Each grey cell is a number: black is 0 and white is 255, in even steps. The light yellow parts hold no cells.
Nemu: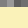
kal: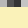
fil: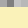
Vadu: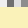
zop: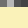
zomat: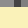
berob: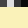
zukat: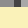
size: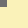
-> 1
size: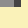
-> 3
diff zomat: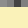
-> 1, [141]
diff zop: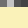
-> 1, [184]

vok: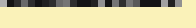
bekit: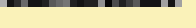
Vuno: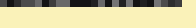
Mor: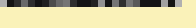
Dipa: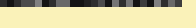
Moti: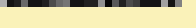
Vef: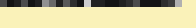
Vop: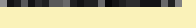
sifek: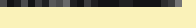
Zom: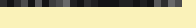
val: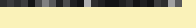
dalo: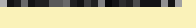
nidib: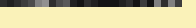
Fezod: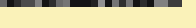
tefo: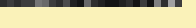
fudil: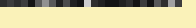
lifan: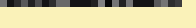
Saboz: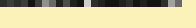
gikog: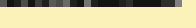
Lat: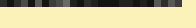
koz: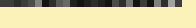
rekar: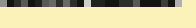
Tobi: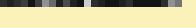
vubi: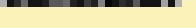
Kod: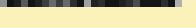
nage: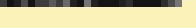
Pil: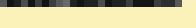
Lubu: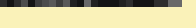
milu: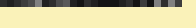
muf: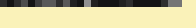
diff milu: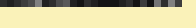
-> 22, [129]
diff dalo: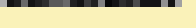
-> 6, [33]
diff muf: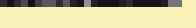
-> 23, [46]

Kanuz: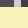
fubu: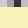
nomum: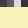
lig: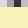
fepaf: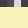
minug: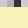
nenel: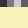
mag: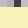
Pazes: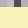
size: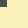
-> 1
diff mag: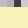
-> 3, [191]
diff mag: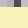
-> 2, [63]

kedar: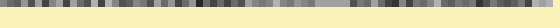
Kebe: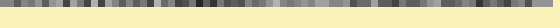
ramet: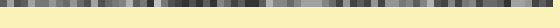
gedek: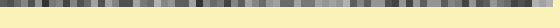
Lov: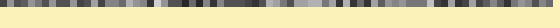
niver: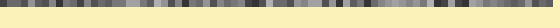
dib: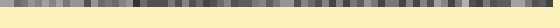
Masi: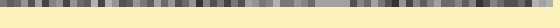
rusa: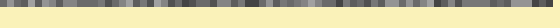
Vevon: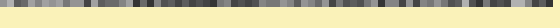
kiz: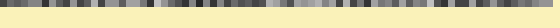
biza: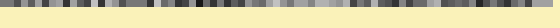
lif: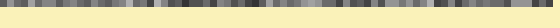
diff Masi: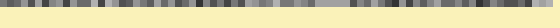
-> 12, [93]
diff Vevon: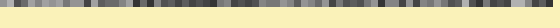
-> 2, [93]
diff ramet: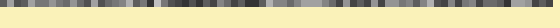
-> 30, [52]
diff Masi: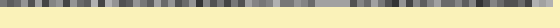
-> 36, [148]
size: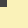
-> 1
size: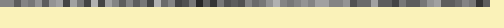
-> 70
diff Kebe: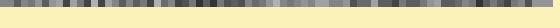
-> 28, [39]

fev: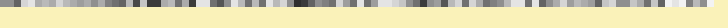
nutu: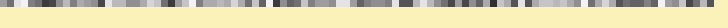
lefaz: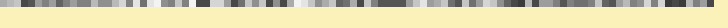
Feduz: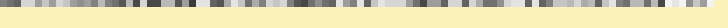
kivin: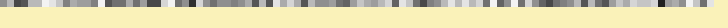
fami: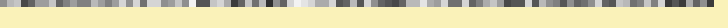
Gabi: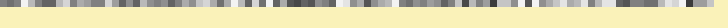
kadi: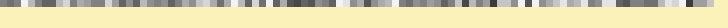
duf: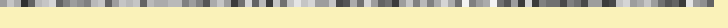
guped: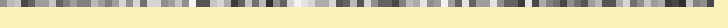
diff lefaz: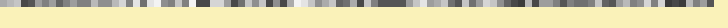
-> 101, [72]
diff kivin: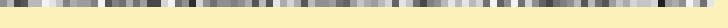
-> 16, [112]

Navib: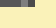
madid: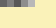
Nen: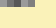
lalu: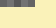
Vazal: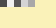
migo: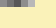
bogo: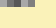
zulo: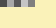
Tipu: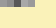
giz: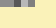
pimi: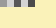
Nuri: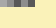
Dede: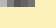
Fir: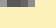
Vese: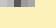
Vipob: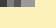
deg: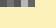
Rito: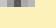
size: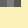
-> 3
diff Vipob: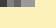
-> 2, [88]
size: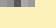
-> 5
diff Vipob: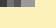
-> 1, [127]
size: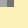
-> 2

